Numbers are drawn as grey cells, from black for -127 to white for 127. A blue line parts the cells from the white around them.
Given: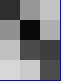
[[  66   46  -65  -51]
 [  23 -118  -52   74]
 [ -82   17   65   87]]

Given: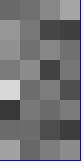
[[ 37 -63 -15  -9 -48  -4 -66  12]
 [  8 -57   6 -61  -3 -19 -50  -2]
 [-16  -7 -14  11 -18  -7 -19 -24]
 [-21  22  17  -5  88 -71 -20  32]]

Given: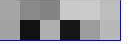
[[  60   57]
 [  74   29]
 [  73 -105]
 [   3   47]
 [   9 -111]
 [  37   35]]

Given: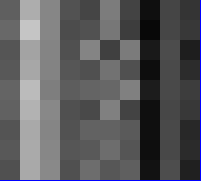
[[ -75  -71  -97  -83  -66  -71  -87  -84  -95]
 [ -58  -57  -51  -53  -54  -56  -54  -55  -50]
 [-112 -119 -102 -114  -99 -112 -112 -113 -109]
 [ -60  -66   -4  -47    0  -60  -37  -42  -32]
 [  -3   -8  -63  -13  -24    0  -29  -18  -40]
 [ -58  -46    4  -47  -27  -54  -29  -38  -18]
 [ -45  -51  -47  -41  -34  -47  -45  -41  -47]
 [   6    6    4    3   -1    8    5    7    9]
 [  45   69   35   39   59   50   41   42   41]
 [ -32  -23  -42  -39  -27  -30  -43  -39  -47]]

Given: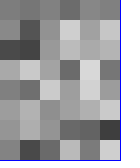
[[  0  70  52  -9  28  74 -65  79]
 [  7  33  42  88  82  48 -28  -4]
 [-19  79  59 -20  30  32 -22  58]
 [  1  18  25  35  75  15  20 -21]
 [ -9 -43 -59  73 -16  50  46 -54]
 [ -2   9 -53  41   0  29  21   3]]

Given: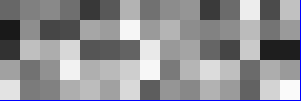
[[  65   26  -97   26  122]
 [ -52  -11  -97   45   83]
 [ 109   59   74  -20  -29]
 [ -20   13  -58   63   27]
 [ -69    2  -26   92   50]
 [  21   13   36   53    8]
 [  12   52   25   -5   21]
 [ -14   26  105  119  -34]
 [  51  118  -28   78   89]
 [ -39   28  -39   58   33]
 [ -71   38  -42   47   60]
 [ -16  -53   87  114   46]
 [   9  -57   45   17    1]
 [   0   14   63  -13   -4]
 [ -24 -102  -77   33   99]]

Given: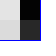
[[-124  -87]
 [ 100   91]]
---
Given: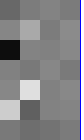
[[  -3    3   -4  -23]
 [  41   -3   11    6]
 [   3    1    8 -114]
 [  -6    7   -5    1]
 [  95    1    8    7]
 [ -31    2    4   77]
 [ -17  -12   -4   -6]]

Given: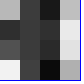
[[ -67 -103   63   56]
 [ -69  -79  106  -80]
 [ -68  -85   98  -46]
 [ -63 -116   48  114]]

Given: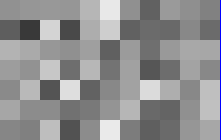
[[ 22  24  22  54 104  16 -30  26  15   1  17]
 [-70  84 -54  45  78 -30 -20 -22   8 -20 -33]
 [ 42  23  16  31 -31  27 -16  25  40  39  51]
 [ 18  71 -17  55 -12  33 -41 -18  35   8  29]
 [ 57 -43  94 -29   8  34  91  46   8  63  10]
 [ 12  12 -14  -6  20  54 -22 -27  16  64  38]
 [  0  62 -45  12 106  -3 -32 -21  22  39   6]]

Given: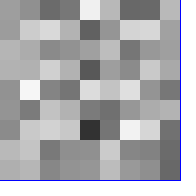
[[ 16 -20  -8 112  56 -23 -22  57  30]
 [ 76  89  51 -30  21  84  87  33  28]
 [ 44  10  18  32  61  -9  24  31  53]
 [ 49  80  50 -39  30  11  73  41  50]
 [118   4 -10  92  67  95  20  -8  18]
 [ -4  66  50  -4 -15  23  44  51  20]
 [ 73  82  72 -77 -10 114  86 -14  11]
 [ 68  -6  15  16  75   6   2 -20  57]
 [ 54   7  19  22  60  25  15 -23  47]]

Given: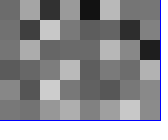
[[  37  -78   26 -109   57  -10   -9  -19]
 [ -64   72   -6  -34  -27  -82    1  -14]
 [  44  -25  -21  -21   55    8  -97  -10]
 [ -24   -2   58  -33   -5  -18   50  -36]
 [ -42   77   -7  -30  -40   -7    9    7]
 [ -12   23   46    1   31   72   11   -7]]

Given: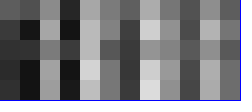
[[ -47   11  -89   39   -4  -32   44   -9  -45   14  -34  -34]
 [-106   38 -107   58    2  -64   79   17  -52   51  -10  -69]
 [ -77   -4  -68   57  -40  -69   20    3  -38   15  -38  -78]
 [-108   34 -107   83   -8  -72   78   25  -54   46  -18  -84]
 [-108   29 -102   62   -8  -69   92   16  -57   43  -18  -79]]
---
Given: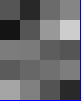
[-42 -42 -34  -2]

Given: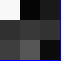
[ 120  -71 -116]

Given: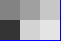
[ 3 83]

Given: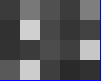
[-68  80 -51 -85]

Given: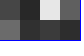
[-57 -79]

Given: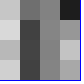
[ 70 -62   2  40]

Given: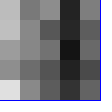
[ 60   8 -13 -93 -28]

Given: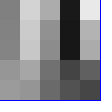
[  0  75  12 -59 -57]
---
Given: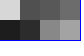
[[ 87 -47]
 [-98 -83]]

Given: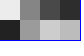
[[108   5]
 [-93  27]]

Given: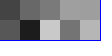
[[-59 -23]
 [-40 -99]]

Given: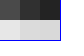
[[-53 -79]
 [103  91]]

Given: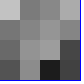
[[66 -4]
 [-9  5]]

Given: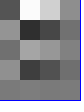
[[-43 123]
 [ 20 -80]]

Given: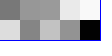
[[-7 23]
 [93  5]]

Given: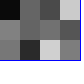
[[-117  -26]
 [   1  -27]]

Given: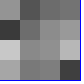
[[ 20 -43]
 [-69 -18]]
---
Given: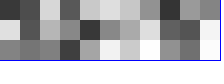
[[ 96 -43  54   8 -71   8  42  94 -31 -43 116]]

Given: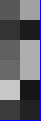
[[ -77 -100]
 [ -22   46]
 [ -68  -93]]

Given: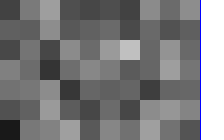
[[-31 -33  13 -39 -30 -21 -53 -22 -45 -32]
 [  0 -19 -75 -17   7  -4 -36 -25  30 -10]
 [-46 -30  26 -35 -56 -20 -56  12  22   4]]

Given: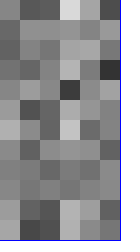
[[-23  16  15  20   4  25]
 [-13 -25   3  52  -3 -76]
 [ 27 -45 -26  44  21   2]
 [ 10 -30  12  20  15 -29]
 [  7  -8   0  -9   2   9]
 [ 38 -55 -47  49  10  -9]]

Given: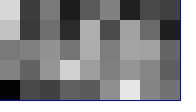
[[ 65 -70 -17 -85  46 -53  33 -21 -96]
 [  2 -28  22  81  29   0  21   6 -33]]

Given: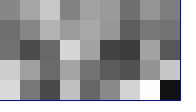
[[-16   6  50  27  40  24 -33  -8 -12]
 [ 77  31 -21  36 -12 -36 -45  20  71]]
